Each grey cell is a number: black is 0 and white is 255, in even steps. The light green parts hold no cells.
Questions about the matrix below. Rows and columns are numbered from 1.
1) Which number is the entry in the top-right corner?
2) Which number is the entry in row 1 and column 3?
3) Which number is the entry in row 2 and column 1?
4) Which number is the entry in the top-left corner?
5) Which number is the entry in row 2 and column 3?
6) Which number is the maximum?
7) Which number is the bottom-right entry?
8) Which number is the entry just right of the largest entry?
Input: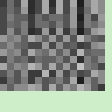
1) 139
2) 72
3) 72
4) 59
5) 85
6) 193
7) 59
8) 124

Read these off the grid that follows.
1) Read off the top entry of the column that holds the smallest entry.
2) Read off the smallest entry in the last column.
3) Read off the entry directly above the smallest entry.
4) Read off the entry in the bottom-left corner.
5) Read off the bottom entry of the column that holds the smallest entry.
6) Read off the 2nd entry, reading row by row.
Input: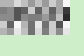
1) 246
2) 42
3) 57
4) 180
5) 230
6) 180

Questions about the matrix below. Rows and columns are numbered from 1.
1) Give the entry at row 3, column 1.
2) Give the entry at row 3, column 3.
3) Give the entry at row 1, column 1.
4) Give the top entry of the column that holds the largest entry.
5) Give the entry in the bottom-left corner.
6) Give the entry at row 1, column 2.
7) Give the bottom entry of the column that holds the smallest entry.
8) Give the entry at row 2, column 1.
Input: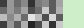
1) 188
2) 176
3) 62
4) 50
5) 62
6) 152
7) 36
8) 107

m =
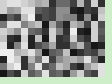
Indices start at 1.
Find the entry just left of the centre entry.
23
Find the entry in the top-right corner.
49
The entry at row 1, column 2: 225
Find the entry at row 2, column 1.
209
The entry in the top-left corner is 209
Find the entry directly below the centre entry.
167
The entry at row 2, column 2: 155
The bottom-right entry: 225
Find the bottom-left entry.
23
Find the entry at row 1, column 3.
225
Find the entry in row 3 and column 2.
92
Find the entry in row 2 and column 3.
167
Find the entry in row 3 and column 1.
35
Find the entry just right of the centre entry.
49
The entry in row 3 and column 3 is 64

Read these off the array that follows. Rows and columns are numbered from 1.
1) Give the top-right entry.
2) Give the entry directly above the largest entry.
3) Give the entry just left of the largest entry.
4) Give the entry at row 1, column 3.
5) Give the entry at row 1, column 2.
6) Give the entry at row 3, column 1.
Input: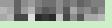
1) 127
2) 182
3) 71
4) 99
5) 155
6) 167

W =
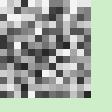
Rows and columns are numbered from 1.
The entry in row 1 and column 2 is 194
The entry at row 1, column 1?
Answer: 244
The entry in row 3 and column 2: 244
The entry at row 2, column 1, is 220
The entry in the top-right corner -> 232
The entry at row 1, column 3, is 220
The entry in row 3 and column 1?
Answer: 82
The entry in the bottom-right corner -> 39
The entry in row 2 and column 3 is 82
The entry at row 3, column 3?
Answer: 244
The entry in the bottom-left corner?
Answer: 67

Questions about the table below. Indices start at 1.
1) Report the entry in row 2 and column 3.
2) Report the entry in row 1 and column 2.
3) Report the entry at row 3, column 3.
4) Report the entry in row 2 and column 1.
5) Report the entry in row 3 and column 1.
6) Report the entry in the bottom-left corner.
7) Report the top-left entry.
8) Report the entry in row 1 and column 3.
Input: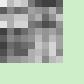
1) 107
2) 186
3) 199
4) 92
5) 174
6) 107
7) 238
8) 212
